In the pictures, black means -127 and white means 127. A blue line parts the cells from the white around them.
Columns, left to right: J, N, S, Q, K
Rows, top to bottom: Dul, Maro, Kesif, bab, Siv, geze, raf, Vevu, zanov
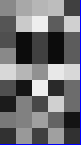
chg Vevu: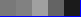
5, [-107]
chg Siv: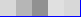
4, [104]

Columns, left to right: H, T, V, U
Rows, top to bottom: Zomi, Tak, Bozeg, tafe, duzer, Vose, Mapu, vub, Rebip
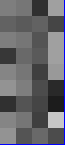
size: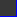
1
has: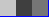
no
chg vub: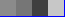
1, [5]
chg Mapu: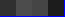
2, [-43]

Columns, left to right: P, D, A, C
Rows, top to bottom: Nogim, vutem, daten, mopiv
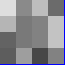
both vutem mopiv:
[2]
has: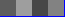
yes
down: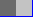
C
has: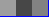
yes
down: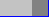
C
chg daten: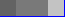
3, [2]
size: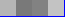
4

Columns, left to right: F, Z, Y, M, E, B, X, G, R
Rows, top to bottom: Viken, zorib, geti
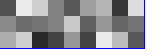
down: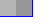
X
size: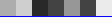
7
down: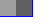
B
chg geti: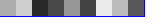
4, [-60]
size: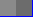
2
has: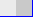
no

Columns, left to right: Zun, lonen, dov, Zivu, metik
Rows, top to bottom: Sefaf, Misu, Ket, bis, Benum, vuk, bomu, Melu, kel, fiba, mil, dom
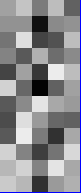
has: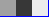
yes
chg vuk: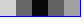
3, [-124]
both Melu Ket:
[94]
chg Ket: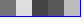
4, [-45]
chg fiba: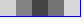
3, [-65]
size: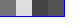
4
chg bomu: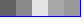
1, [-38]

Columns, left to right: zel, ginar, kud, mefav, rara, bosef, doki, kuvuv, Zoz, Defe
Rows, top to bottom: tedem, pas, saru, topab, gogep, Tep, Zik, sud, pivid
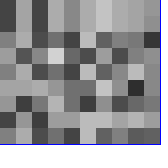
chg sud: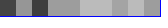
9, [52]
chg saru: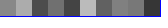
1, [0]

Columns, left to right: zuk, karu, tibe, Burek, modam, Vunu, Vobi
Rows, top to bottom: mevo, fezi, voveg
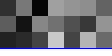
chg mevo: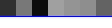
3, [-121]
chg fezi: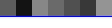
4, [-14]
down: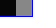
tibe
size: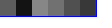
6
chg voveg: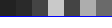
6, [52]

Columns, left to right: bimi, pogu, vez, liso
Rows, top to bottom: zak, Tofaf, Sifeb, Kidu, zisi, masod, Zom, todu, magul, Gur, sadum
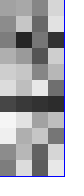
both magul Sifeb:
[-9]
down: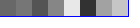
vez
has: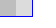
no

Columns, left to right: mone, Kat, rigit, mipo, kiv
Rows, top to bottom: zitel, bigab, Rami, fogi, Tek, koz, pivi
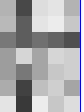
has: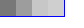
no
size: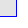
1
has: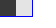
no
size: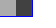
2
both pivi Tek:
[71]
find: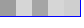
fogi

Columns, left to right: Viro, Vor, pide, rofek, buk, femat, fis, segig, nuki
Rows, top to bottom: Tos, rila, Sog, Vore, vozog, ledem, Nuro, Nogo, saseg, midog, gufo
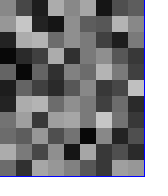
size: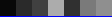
7
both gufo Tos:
[38]
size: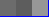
3
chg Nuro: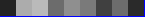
3, [52]
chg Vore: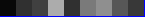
2, [-85]
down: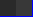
nuki

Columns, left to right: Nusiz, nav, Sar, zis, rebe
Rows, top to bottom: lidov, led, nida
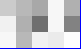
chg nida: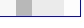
3, [113]
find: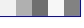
led
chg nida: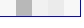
5, [125]
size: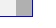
2
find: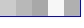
lidov
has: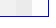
yes

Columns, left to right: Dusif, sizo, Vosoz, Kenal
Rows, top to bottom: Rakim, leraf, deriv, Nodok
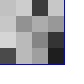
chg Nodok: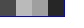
4, [-97]
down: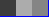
Vosoz
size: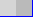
2
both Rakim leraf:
[71]
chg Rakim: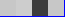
1, [65]
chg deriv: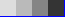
1, [85]
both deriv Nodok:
[58]

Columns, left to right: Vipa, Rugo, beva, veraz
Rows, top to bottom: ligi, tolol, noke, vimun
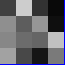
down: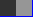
beva
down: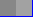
Vipa

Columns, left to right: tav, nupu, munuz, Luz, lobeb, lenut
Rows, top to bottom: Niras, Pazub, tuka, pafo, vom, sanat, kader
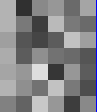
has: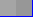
yes
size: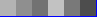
6

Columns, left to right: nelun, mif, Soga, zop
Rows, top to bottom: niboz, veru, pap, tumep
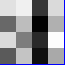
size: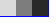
3
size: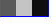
3
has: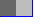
yes
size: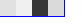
4
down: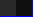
Soga
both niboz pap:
[90]
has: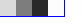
yes

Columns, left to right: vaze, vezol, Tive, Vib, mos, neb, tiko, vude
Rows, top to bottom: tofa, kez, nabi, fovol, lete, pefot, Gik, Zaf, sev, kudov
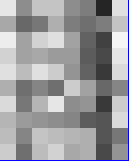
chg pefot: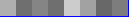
8, [5]
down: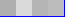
vaze
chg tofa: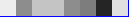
1, [102]
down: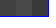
tiko

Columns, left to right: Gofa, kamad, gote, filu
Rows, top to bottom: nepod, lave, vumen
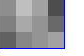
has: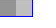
no
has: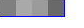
no
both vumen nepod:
[34]
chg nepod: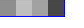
4, [-50]
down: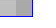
kamad
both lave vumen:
[20]
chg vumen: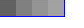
2, [7]

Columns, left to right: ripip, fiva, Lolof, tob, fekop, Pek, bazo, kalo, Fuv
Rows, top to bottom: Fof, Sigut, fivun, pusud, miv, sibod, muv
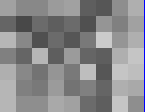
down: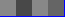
fiva
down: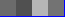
Lolof
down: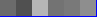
Lolof
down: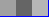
ripip
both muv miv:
[69]
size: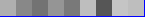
9
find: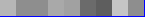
muv

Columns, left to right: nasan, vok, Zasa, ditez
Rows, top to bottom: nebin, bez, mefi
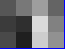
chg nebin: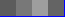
1, [-41]
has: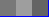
yes

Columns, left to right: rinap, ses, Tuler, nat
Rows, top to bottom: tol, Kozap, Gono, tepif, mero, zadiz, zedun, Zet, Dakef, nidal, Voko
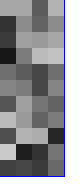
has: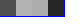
yes
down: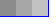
nat
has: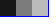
yes
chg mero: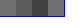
3, [-56]
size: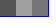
3

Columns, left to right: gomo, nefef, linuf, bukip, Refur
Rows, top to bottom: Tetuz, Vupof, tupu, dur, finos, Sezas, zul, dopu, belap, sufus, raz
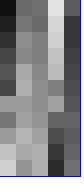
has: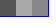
yes
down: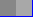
nefef
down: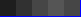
gomo
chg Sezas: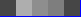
5, [-50]
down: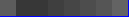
Refur
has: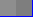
yes

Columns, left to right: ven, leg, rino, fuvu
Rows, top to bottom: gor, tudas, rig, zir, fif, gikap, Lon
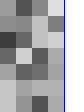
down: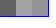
leg
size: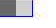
2
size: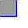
1

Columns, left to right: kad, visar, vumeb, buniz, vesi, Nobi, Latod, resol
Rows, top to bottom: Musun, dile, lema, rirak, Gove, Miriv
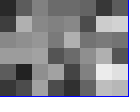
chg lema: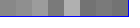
3, [22]
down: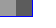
kad
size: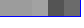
5
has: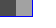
yes
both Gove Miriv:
[34]
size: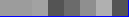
8

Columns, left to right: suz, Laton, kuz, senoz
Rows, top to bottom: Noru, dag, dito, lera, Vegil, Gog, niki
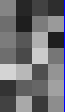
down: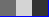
suz
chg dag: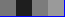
1, [-17]
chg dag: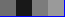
2, [-97]

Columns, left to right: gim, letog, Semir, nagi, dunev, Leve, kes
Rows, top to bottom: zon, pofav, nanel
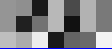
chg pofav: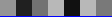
6, [50]
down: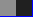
letog
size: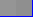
2
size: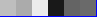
6
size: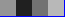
4
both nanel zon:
[-102]

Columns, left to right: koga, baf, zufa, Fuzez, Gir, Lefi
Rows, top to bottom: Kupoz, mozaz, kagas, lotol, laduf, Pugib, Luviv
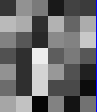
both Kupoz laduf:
[18]
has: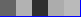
no
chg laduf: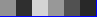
6, [-95]

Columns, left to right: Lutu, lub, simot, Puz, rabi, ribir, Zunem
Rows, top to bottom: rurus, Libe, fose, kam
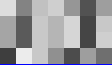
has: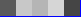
yes
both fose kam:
[72]
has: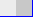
yes
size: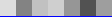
7
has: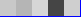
yes

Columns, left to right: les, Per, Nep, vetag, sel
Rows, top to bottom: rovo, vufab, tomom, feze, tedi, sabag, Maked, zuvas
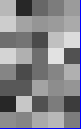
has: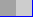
no
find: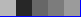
rovo
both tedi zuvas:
[5]
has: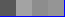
yes
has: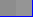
yes

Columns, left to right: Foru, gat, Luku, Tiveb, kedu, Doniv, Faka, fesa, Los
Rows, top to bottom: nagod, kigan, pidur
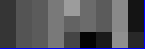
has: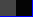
yes
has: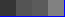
no
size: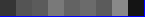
9

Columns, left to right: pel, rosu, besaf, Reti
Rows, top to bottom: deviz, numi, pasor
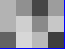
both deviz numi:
[51]
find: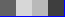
pasor

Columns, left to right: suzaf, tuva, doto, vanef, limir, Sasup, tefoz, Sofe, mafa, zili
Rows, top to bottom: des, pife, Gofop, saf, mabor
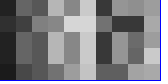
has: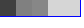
yes
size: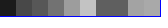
10
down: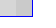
Sasup
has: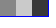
yes
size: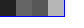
4
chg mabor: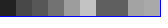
1, [-100]
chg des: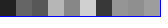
6, [74]

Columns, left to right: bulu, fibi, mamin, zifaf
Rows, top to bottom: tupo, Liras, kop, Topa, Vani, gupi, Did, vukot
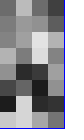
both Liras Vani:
[17]
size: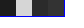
4
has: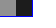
no
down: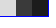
mamin
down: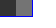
zifaf

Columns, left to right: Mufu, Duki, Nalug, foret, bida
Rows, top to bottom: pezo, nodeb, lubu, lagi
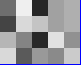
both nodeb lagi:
[89]
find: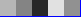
lubu

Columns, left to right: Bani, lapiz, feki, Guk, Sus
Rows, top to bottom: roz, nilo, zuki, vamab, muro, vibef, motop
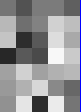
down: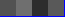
lapiz
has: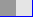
no
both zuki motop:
[-82]
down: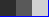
lapiz

